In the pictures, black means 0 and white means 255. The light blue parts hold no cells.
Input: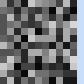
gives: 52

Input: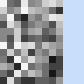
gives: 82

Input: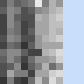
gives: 219

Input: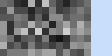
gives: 151

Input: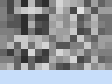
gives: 114
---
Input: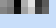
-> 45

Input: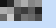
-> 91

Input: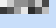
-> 201

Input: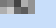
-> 175

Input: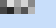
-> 211

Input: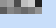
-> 205

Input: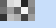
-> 245
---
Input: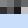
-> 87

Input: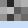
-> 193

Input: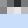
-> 216

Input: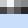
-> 120

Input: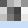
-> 106

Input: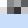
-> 106
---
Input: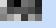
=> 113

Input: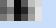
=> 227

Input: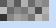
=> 162

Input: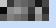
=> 70

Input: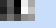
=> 153

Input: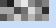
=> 154
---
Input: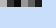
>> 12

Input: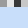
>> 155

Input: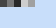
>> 120

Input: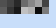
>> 192

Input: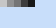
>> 145

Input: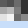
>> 226

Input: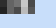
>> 100

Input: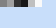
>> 50

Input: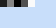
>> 134
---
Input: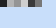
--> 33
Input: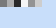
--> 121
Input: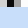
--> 209
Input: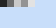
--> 35
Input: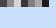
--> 70
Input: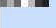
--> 116
